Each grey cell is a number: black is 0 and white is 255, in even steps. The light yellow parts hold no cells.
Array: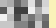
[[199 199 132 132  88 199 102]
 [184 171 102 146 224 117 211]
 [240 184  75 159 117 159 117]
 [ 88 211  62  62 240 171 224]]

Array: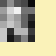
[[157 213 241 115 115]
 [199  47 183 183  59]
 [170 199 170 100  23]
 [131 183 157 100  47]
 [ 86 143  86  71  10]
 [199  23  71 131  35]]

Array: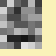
[[117 130 183 171 117 183]
 [ 87 209 103  74 183  60]
 [195 144  87  87 117 103]
 [159  74  74 130 159 159]
 [144 130  60 225 209 171]
 [209 103  48 144 144  87]
 [209  35  35  23  48 103]]

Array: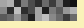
[[136  45 191  45  76 165  30 122  90 151 177]
 [ 90 106 151  90  30 165 191 136 106  60 106]
 [165 177  45 122  76  45 106  60 122  30  17]]

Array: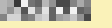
[[132 212 212 116 132 197 212 100 158 170 197 146  72]
 [183 146 197  85 226 132 226 100 242  85 242 100 116]
 [183 170  56 242 116 100 183 146  72  72 132 170 132]]

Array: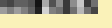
[[156 127 156 127  96  32 210 127 112  57 112 183 112  69]
 [ 82  69  96  96  82  20 169  82 141  57 141 198  57 112]]

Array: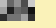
[[188 103 145  77 202]
 [ 47 115 115 161  47]
 [161  32 103  90  19]]

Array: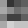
[[169 209 195 195]
 [169 140 110 125]
 [155  52  79  95]
 [125  64  64  95]]

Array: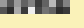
[[ 84  44 169  58 237  70 114  98  44  58]
 [154  84 154  98 129  58  98 184  70 129]]
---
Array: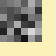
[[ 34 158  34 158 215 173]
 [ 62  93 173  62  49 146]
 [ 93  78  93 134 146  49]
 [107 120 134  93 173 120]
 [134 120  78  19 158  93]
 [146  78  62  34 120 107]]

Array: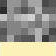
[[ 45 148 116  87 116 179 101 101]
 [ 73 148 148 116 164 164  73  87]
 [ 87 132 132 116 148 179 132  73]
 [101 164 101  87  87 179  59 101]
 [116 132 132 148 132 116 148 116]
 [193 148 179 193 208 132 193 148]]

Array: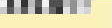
[[201  92 185  92 201  64 201 104  51 226 146 226 213]
 [241  64 213  51 185  92 241  79  79 185 146 213 172]]

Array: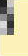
[[ 34 200]
 [ 65 157]
 [141  80]
 [186  96]
 [216  50]]

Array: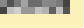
[[ 68 192 206 151 151 192 176  96 192  84]
 [135  84 122 163 108 108 135 135 122  68]]

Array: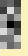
[[ 58 218 103]
 [ 89 103  58]
 [116 116 202]
 [148   2  44]
 [176  89 164]
 [189 103 132]
 [218 148  73]]

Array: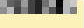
[[142 184  67 127  67  35 142  82  21 184 127]
 [168  98  82 156  67  35 112 168   8 184 200]]
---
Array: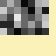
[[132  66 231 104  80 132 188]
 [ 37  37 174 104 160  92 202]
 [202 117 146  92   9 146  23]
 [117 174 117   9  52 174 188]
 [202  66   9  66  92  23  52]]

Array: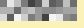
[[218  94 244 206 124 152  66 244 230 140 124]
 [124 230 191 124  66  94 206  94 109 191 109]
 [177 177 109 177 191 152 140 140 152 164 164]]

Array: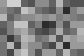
[[154 208 208  98  83 140 140  98 182  98  83  83]
 [ 98 126 195 195  98 126  44  57 140  83 154 154]
 [114  71 170 195 140  83 154 154  98 182 114  98]
 [ 83 126 154 170 126  83  71  98 170  98 114 182]
 [182  98 126 140 140 154 140 154 126 140 126 114]
 [126  57 114 182 170 114 126 170  83 170 154 170]
 [140 114  98 195 170 114  98  83 140  44 126 154]
 [114 182  71 170 140 140  98  71 170  44 154 154]]

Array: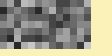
[[ 82  41 175  70  70  56  82  94 161 161 122 147  70]
 [ 94  82 161 122 106  94 122  82 135 161  94 161 122]
 [ 41 106 135 106  82  41 122 175  82 106 135 147 106]
 [ 94 147 106 122  94  94  94  70 106  56 106 122  82]
 [135 147  82 161 147 161 135  70  56  94 106 135 135]
 [122 161  70 187 175 122 147 135  70  70 106  94 175]
 [147 187  41 175 199 147 175 106  82 135 122  56 199]]

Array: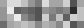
[[149 177 235 136 109  83 207 121 193  96 207 193]
 [165 219 219 193 149 121 219 165 165 207  83 165]
 [109 165 177 193 177 136 177 165 136 207  83 121]
 [149 235  96 109  96  83 149 136 121 136  44 193]]

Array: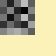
[[132 160 173 144  93]
 [107  34 119 189  93]
 [119  18  93 189  77]
 [ 50 107  64  34 160]
 [ 77 132  34   5 132]]
